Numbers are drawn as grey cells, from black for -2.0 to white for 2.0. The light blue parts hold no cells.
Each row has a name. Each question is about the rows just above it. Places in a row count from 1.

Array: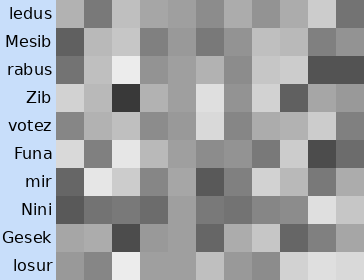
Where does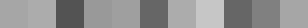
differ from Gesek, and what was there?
3, [-0.8]
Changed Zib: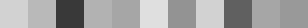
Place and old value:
5, [0.5]
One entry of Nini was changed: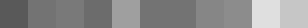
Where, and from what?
6, [-0.1]
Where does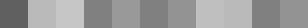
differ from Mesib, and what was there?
6, [-0.1]

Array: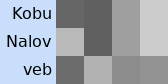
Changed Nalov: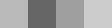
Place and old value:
2, [-0.5]
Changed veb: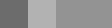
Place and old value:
3, [0.2]
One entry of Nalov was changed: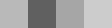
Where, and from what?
3, [0.5]
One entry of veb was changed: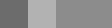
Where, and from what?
4, [0.3]
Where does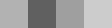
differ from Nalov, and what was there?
1, [0.9]

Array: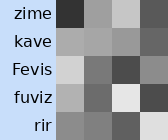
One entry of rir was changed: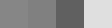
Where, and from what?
1, [0.2]
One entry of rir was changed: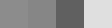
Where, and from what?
2, [0.0]
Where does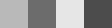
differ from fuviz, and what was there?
1, [0.8]
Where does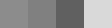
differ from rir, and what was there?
4, [1.5]
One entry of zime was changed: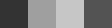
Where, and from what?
4, [-0.6]

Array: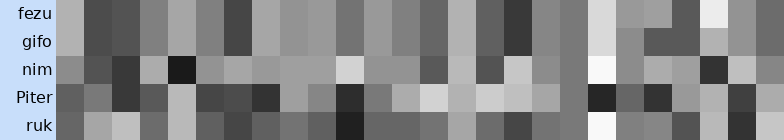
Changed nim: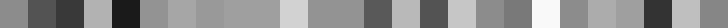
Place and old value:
4, [0.7]
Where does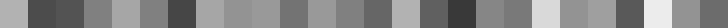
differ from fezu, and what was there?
21, [0.4]
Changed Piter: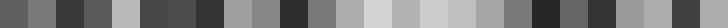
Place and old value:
24, [0.8]
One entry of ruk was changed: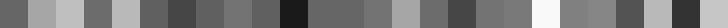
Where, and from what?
11, [-1.5]

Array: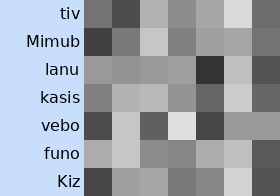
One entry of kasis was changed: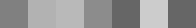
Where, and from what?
4, [0.3]
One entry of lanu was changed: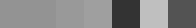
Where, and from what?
1, [0.4]
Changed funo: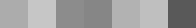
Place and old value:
5, [0.7]

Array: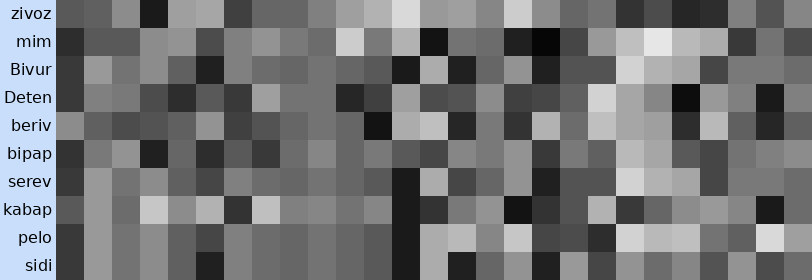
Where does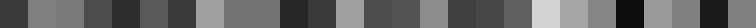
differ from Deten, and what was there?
12, [-1.0]
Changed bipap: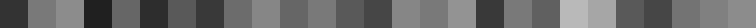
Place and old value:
3, [0.3]
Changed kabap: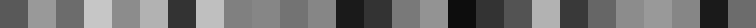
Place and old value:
17, [-1.7]

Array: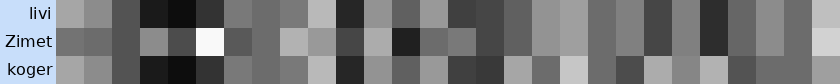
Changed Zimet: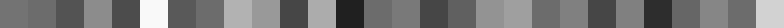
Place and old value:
26, [0.2]
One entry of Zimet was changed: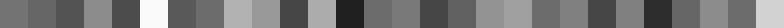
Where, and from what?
2, [-0.3]
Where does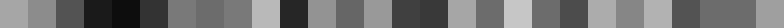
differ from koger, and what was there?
13, [-0.5]
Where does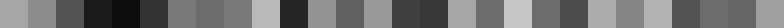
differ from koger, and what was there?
27, [-0.3]

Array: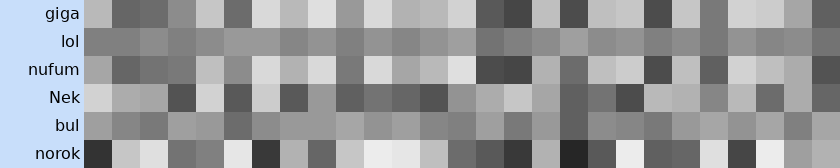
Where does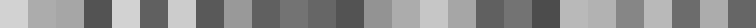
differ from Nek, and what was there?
6, [-0.6]
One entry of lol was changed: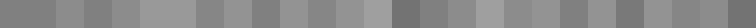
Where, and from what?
22, [0.2]
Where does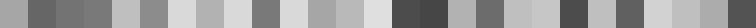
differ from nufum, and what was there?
20, [1.2]

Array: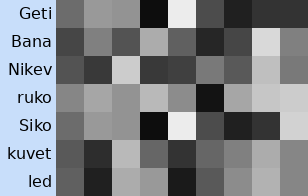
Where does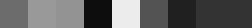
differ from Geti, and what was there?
6, [-0.8]
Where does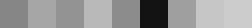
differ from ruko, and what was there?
7, [0.6]
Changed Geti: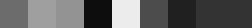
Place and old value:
2, [0.4]
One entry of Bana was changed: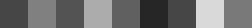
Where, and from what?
9, [0.0]

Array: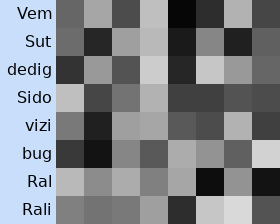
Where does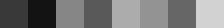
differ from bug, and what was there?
7, [-0.5]
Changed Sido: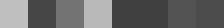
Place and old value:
4, [0.8]
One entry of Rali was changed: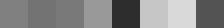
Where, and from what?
4, [0.5]
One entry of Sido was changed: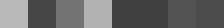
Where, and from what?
1, [1.0]
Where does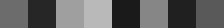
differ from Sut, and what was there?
8, [-0.5]
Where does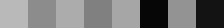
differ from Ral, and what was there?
6, [-1.8]
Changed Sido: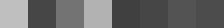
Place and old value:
6, [-1.0]

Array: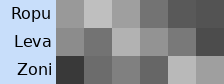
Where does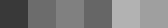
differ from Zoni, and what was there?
5, [0.9]
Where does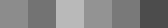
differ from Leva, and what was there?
3, [0.8]
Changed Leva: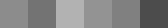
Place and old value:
5, [-0.1]

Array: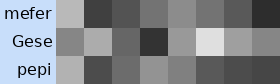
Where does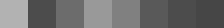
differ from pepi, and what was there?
4, [0.3]
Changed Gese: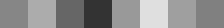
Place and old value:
8, [0.1]
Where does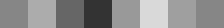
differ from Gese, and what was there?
6, [1.5]
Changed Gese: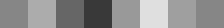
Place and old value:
4, [-1.2]
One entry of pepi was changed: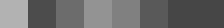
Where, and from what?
7, [-0.8]

